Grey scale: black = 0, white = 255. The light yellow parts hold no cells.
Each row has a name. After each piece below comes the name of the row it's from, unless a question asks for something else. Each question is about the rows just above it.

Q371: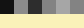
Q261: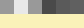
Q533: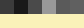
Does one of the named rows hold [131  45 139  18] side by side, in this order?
no
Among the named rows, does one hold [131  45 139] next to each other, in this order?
no
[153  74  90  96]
Q261

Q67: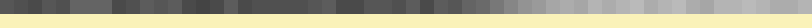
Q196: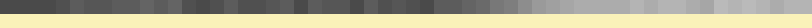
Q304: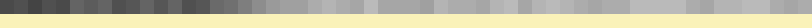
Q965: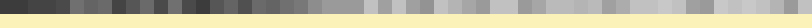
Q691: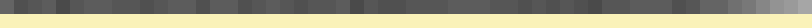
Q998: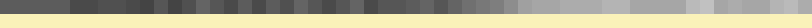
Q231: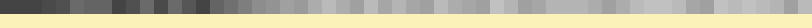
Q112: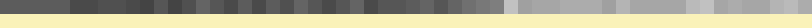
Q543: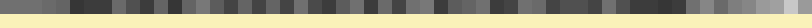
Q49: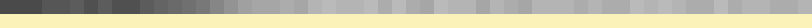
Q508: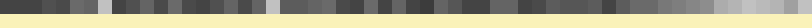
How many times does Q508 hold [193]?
4
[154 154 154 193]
Q965
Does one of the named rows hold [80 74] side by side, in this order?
yes
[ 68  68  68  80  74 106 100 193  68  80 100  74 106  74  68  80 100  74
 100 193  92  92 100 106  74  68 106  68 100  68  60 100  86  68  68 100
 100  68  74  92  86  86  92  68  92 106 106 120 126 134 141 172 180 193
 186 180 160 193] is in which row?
Q508

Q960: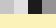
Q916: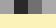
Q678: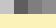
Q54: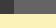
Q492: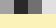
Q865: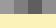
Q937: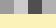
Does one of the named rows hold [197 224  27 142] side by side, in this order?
no
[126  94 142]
Q865
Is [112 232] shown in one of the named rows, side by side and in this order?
no
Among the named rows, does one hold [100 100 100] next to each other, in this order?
yes
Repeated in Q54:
[100]
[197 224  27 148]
Q960

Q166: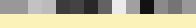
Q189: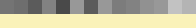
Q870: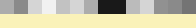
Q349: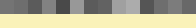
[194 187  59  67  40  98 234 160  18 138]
Q166
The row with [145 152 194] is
Q189

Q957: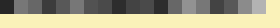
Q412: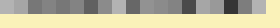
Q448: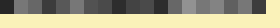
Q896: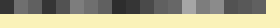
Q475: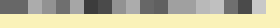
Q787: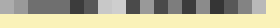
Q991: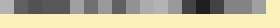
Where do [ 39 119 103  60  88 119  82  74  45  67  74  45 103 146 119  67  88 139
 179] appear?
Q957
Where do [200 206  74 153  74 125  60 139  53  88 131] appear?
Q787
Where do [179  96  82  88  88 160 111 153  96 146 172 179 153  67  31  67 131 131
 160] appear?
Q991
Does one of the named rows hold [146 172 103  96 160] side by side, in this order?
yes
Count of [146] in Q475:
2
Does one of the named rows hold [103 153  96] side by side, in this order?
no

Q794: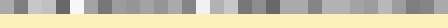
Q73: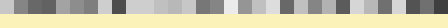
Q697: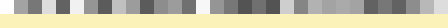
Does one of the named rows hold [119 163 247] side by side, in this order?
no
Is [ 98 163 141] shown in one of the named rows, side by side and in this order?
yes
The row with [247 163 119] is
Q794
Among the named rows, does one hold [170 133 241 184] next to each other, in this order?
no
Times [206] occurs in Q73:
3

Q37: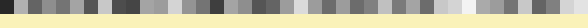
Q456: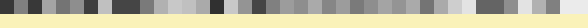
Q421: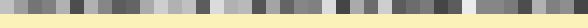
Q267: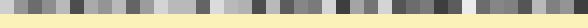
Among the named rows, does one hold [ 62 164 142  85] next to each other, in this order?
yes
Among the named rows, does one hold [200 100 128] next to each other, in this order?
yes
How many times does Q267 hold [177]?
1

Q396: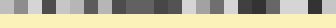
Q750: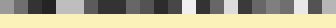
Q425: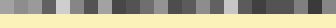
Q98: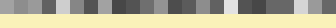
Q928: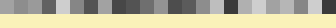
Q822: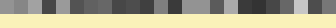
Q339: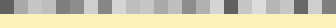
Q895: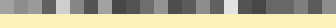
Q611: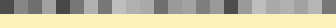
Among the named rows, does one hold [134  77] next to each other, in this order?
no
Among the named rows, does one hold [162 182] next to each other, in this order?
yes
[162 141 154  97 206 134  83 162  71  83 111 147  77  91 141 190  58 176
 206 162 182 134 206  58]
Q928
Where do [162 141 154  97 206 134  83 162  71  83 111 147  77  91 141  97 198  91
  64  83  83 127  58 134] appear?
Q425
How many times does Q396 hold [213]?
5

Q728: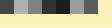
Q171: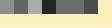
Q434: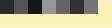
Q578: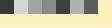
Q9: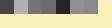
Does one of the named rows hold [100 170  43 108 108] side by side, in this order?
no
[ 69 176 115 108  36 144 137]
Q9
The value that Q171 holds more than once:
[108]

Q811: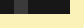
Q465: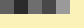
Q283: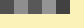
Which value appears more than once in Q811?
[23]
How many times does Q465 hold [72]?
1
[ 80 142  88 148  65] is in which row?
Q283

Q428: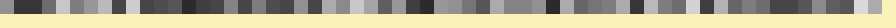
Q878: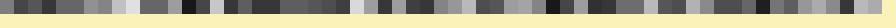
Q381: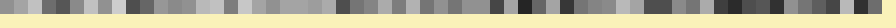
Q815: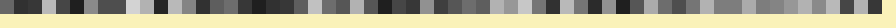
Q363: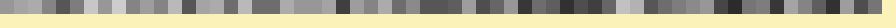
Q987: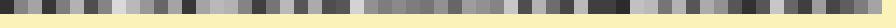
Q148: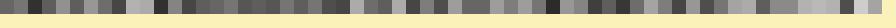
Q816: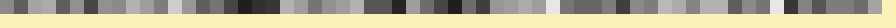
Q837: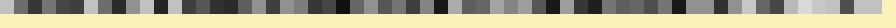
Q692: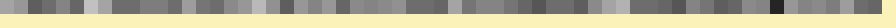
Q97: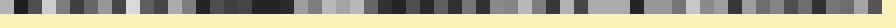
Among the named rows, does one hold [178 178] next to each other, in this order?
yes
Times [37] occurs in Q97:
5
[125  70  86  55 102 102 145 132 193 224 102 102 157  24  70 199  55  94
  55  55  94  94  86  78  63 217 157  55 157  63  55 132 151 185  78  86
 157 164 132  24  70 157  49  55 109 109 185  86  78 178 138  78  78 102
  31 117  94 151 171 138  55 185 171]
Q878
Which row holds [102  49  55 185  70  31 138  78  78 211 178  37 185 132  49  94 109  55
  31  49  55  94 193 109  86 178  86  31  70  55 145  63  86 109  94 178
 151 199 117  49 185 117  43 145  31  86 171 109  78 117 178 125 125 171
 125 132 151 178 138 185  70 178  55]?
Q815
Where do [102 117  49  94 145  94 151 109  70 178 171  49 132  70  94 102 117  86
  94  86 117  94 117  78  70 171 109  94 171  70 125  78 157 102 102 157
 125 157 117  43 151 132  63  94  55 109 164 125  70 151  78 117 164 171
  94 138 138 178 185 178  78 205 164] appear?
Q148

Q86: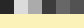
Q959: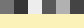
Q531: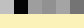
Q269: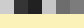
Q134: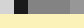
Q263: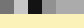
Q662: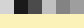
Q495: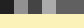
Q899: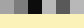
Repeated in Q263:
[171]
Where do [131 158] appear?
Q662
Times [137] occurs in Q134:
0
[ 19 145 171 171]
Q263

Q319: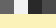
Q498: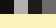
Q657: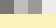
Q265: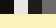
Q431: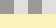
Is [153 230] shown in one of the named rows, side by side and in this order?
no
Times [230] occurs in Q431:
0
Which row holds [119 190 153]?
Q657

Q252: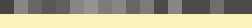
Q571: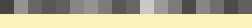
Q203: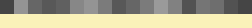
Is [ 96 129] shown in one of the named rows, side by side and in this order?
no
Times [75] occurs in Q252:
5

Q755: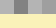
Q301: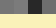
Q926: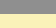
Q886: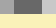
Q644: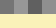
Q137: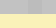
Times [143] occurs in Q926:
4
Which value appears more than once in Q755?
[180]
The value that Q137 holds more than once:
[194]
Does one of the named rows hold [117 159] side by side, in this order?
no

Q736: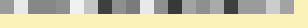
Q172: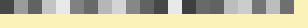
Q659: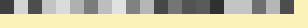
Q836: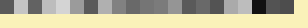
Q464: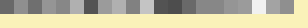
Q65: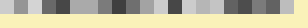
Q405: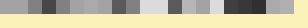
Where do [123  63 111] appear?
Q65
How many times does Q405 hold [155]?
0

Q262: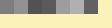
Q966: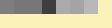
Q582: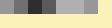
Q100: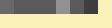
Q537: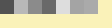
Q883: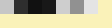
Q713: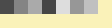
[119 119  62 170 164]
Q966
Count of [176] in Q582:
2
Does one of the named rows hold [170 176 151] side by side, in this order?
no
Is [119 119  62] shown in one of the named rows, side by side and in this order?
yes
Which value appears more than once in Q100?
[90]

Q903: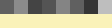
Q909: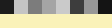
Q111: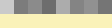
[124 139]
Q111
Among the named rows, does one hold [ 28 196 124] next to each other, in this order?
yes
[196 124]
Q909
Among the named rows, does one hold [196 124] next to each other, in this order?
yes
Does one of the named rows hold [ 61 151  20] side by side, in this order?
yes

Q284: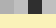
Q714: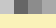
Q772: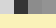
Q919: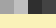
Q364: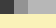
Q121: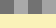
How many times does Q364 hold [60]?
1
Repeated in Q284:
[191]
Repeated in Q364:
[183]
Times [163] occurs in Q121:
1

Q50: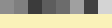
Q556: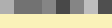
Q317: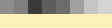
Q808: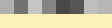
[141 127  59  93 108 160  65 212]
Q50
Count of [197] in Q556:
0
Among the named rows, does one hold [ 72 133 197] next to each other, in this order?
no
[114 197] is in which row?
Q808
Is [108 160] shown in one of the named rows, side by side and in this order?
yes
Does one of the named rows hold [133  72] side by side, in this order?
yes
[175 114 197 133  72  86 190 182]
Q808

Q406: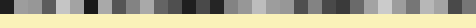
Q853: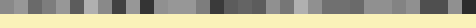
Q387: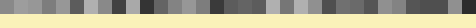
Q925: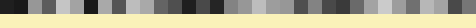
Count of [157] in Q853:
0
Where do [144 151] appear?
Q853
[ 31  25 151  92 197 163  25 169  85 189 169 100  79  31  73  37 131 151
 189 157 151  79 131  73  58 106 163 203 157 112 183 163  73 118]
Q925

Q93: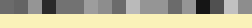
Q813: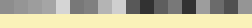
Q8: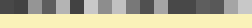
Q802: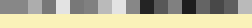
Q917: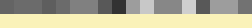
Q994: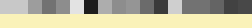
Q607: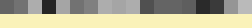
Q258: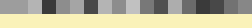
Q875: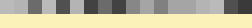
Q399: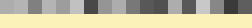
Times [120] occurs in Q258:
1
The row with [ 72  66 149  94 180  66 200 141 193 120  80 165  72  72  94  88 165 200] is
Q8

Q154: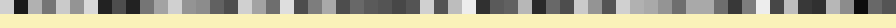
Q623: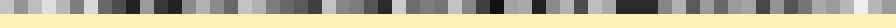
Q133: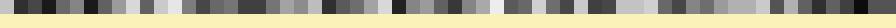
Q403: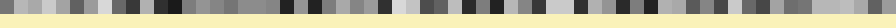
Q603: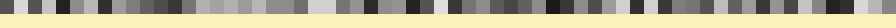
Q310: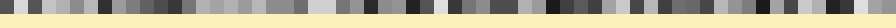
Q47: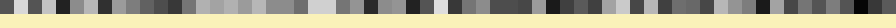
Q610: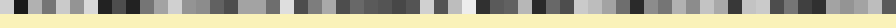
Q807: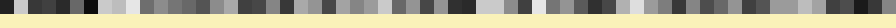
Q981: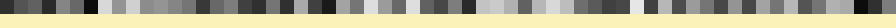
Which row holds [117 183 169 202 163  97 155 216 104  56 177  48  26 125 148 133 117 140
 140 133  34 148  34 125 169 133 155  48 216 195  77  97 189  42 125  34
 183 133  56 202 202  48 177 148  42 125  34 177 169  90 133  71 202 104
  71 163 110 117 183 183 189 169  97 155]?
Q403
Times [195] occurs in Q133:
3
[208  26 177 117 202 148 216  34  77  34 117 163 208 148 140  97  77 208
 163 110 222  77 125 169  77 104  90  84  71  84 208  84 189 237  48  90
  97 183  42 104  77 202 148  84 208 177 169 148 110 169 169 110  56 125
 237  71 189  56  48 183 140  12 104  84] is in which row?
Q154
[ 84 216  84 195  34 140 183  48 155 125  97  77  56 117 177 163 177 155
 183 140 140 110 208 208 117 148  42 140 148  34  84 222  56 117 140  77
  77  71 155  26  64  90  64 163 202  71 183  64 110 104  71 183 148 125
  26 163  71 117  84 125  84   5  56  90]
Q47

